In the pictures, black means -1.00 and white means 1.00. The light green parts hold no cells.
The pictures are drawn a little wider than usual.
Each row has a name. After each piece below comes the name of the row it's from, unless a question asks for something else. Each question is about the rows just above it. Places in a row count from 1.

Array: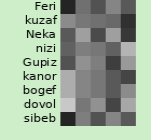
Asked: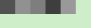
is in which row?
Gupiz
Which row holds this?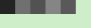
Feri
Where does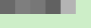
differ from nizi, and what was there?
1, [-0.24]
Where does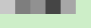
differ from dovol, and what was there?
2, [-0.07]

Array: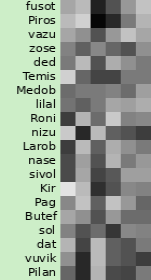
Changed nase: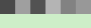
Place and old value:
5, [-0.04]
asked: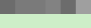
Medob
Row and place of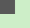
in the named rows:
sivol, 4
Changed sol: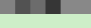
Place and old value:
6, [0.02]
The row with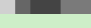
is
Temis
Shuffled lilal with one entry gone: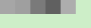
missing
[-0.10]

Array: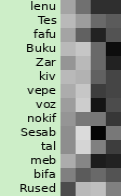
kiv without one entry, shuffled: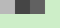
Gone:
[0.40]
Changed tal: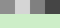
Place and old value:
4, [-0.52]
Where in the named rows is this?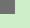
lenu, 2

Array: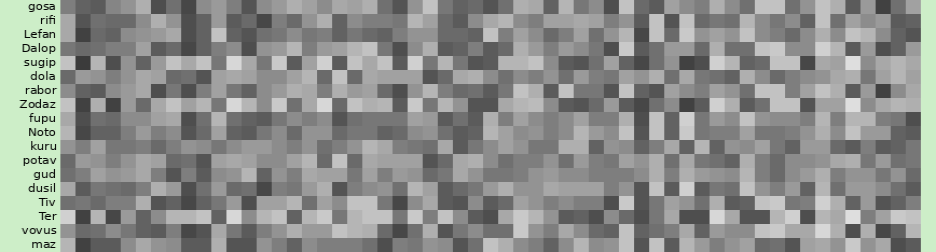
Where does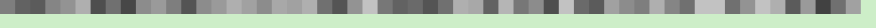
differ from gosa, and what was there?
45, [0.10]
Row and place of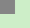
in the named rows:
gosa, 4
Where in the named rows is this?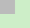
Zodaz, 32

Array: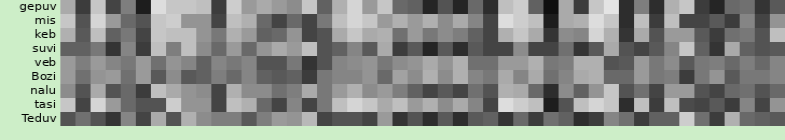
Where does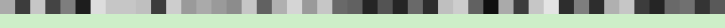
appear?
gepuv
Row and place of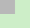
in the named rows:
Teduv, 17
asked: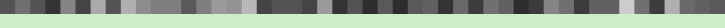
Teduv
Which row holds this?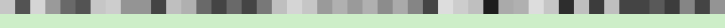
mis
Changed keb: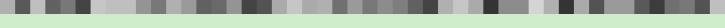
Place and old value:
35, [0.04]
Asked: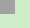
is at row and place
Bozi, 23
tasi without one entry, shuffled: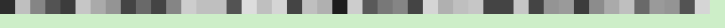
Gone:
[-0.41]

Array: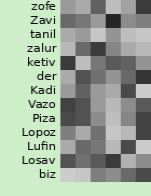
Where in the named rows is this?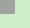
zofe, 5
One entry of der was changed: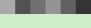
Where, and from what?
5, [-0.18]
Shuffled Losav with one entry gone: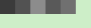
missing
[0.39]
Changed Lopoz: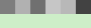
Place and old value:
2, [0.33]

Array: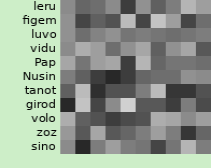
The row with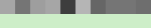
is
Pap
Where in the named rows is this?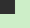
tanot, 3
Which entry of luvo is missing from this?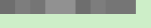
[0.03]
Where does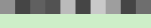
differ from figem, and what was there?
7, [0.53]
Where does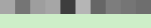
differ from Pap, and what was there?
8, [-0.08]
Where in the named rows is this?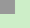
zoz, 1

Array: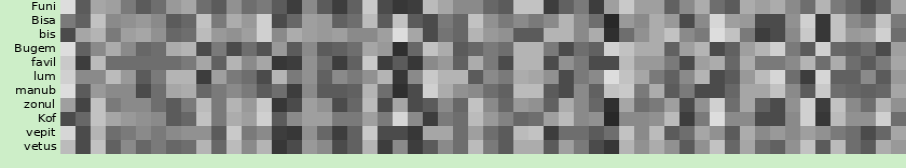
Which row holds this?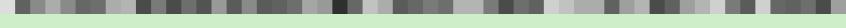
Bugem
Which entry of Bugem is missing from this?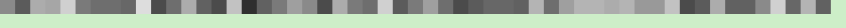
[-0.35]
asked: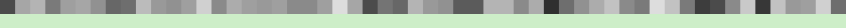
bis
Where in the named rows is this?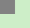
Kof, 30
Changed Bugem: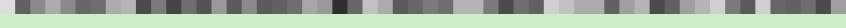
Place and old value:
12, [-0.41]
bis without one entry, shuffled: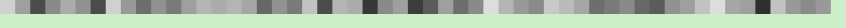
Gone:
[-0.09]
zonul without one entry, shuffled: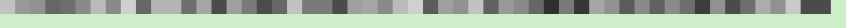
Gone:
[-0.47]

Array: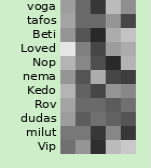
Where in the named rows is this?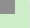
voga, 5
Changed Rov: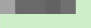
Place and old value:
4, [-0.28]
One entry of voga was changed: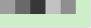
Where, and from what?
4, [0.47]
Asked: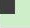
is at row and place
nema, 5
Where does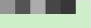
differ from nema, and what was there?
5, [-0.51]

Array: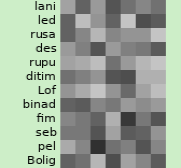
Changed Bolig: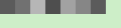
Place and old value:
1, [-0.23]
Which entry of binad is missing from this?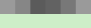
[0.10]
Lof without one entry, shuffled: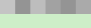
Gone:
[-0.17]
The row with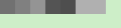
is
ditim

